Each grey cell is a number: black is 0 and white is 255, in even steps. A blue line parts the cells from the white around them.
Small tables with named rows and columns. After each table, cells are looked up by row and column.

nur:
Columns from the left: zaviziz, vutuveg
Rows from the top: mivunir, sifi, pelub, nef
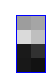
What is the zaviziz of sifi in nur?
218
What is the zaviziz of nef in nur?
24
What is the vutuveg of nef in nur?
18
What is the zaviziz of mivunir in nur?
157
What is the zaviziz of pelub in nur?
26
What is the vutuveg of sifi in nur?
191
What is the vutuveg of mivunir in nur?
165
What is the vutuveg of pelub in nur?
49

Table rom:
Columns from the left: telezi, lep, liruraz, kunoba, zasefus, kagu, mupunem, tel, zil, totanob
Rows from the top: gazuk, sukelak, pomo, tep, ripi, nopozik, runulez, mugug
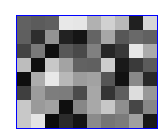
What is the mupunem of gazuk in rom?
209
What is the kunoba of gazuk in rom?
232
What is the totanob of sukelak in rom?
97
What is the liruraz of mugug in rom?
12
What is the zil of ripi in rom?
137
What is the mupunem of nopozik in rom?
52
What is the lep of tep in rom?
15
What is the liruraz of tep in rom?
200
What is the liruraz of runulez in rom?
162
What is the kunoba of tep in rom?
163
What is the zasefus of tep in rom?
98
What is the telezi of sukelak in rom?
95
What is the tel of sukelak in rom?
87
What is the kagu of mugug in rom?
139
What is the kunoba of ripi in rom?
184
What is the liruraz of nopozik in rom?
125
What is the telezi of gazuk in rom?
97
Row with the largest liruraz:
ripi

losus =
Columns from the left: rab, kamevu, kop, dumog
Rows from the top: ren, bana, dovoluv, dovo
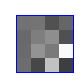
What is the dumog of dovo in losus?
62
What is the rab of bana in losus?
105
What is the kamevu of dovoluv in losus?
147
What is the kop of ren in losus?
81
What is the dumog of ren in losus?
102
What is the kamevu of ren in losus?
116
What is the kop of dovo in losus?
193
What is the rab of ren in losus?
114
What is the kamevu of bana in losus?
126
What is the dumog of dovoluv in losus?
249
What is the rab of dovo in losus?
109
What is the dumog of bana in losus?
80
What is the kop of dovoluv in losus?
122
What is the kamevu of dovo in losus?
71
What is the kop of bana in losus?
142
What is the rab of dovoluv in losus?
106

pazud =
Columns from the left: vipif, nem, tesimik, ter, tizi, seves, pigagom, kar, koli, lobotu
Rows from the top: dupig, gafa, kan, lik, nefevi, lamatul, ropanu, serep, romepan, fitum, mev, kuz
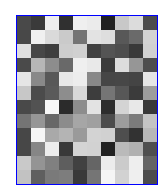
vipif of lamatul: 199
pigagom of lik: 59
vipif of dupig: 73
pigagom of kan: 84
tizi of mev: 65
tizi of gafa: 116
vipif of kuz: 194
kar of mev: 203
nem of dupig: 58
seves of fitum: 210
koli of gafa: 106
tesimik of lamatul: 90

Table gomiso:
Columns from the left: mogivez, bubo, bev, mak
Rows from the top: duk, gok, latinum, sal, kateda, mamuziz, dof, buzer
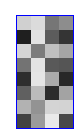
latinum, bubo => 124
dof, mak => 211
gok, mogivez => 31
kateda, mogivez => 46
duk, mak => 141
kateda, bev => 171
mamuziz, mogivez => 96
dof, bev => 212
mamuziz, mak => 163
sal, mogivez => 115
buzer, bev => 233
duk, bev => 118
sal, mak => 85
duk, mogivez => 208
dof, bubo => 147
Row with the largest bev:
buzer

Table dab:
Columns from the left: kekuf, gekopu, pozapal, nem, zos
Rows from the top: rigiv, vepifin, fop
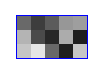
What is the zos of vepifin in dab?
30
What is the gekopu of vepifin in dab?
74
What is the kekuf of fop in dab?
197
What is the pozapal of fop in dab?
104
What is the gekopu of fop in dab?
229
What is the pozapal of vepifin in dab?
39
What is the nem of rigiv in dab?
151
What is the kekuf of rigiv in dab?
105
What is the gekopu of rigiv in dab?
61
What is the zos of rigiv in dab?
158
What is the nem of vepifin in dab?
172
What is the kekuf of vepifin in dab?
180
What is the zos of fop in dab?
198
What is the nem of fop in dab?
31
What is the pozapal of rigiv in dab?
91

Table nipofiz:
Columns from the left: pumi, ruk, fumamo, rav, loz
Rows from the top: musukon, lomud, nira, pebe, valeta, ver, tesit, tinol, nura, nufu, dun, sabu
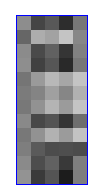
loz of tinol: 110
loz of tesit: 196
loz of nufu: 75
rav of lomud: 196
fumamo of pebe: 86
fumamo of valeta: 184
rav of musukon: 45
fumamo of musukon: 88
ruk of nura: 146
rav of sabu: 28
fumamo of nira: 97
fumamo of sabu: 84
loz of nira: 129
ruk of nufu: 90
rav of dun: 57
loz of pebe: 119
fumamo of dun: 97
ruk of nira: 74
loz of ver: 177

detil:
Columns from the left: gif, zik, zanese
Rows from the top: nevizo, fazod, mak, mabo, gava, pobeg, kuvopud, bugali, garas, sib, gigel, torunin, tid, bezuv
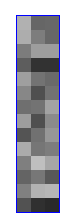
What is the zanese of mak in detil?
157
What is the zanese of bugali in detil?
139
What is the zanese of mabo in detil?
50
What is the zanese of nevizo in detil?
104
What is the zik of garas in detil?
113
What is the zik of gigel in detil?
191
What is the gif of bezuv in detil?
82
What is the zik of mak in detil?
157
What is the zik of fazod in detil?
125
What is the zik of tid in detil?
178

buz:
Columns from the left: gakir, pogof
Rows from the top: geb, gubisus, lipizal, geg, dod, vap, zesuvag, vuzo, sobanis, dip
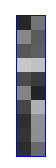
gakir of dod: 75
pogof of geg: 192
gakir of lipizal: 86
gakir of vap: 132
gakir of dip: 45
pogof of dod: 59
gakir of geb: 39
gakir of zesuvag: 70
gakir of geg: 199
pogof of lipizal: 95
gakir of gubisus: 135
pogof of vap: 36
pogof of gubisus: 91
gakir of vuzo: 47
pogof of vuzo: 143
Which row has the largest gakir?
geg

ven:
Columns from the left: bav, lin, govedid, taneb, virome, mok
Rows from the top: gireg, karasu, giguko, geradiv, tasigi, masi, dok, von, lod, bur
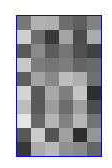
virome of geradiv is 100
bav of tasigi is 94
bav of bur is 54
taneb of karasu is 164
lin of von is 103
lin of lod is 203
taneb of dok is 109
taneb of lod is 161
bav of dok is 189
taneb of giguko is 117
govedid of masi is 168
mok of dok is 76
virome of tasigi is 174
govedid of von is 181
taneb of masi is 127
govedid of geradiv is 117
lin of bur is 172
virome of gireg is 95

